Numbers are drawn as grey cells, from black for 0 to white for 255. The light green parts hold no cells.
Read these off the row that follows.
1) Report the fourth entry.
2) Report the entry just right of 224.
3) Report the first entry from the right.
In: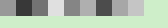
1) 224
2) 133
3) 197

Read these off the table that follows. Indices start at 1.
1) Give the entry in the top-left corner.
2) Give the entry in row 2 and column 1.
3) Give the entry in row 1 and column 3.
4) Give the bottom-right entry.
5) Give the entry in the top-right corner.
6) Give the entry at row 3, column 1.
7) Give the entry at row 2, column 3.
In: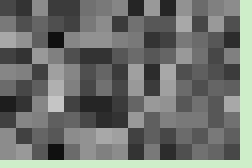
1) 71
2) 121
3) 140
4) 71
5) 140
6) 168
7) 101

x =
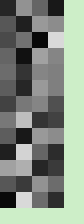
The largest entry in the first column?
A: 161
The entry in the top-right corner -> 24
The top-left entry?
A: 38
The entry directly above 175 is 211
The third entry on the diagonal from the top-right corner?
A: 114
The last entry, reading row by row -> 44
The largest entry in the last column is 217
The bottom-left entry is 9
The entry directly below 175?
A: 58
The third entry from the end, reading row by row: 217
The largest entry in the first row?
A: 146
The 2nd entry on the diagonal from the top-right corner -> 153
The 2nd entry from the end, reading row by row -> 108

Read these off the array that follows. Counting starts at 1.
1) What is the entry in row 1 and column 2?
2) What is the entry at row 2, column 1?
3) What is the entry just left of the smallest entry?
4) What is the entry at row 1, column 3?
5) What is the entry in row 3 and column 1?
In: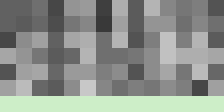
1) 97
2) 97
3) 134
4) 111
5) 71

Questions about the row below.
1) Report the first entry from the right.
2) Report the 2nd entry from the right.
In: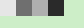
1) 42
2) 175

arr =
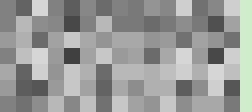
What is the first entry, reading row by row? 129
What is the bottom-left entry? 129
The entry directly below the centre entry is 184
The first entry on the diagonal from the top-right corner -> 207
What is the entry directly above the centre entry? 168
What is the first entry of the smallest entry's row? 129
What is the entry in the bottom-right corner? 121
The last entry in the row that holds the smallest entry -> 207
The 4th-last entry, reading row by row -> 141
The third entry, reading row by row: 214
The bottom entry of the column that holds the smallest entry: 135
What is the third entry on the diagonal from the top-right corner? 162
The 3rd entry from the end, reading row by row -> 168
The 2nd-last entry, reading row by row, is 168
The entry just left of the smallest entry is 154
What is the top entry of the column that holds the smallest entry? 93
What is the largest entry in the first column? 168
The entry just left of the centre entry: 199
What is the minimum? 64
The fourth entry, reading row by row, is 129

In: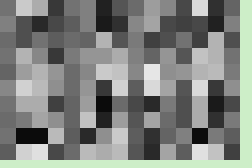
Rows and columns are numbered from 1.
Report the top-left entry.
114
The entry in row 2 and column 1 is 128
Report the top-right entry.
100
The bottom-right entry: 64
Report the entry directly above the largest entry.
100
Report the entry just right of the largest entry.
143
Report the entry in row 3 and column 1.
107
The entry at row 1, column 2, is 202
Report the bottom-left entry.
93
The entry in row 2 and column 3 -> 41
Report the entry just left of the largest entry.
135
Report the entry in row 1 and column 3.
172

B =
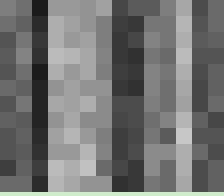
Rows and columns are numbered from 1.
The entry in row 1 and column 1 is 125
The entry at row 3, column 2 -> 118
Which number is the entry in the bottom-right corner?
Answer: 97
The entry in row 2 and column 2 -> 97
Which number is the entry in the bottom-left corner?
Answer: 105
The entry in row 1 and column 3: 27
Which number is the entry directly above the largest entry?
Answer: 181
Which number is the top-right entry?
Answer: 105
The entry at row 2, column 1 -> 111
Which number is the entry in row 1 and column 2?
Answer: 111
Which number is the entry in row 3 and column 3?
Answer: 55
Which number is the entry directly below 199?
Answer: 174
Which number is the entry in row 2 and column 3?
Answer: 43
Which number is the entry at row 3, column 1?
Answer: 84
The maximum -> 199
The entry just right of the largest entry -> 84
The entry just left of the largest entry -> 90

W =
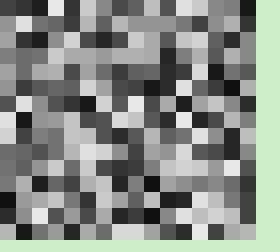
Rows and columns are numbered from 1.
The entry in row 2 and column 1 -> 147
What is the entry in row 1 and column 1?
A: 67
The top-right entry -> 25
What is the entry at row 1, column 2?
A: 52
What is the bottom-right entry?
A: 182
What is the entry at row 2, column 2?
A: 224
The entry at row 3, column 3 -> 31
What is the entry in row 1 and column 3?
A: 31
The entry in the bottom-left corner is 182
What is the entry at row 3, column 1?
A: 161

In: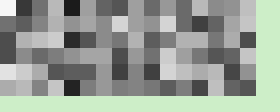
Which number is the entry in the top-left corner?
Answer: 246
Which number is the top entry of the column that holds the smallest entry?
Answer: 27
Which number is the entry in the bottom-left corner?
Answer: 172
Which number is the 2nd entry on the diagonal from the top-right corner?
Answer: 165
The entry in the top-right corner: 191
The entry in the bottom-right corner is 85
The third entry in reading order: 113
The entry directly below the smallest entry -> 146
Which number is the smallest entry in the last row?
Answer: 35
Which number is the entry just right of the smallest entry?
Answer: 159
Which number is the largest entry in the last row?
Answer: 197
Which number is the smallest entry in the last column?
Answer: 77
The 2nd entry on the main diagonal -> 93
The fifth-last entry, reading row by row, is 125
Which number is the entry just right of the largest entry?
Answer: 56
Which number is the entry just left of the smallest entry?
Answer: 185
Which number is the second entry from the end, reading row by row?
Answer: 99
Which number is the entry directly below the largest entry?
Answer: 113
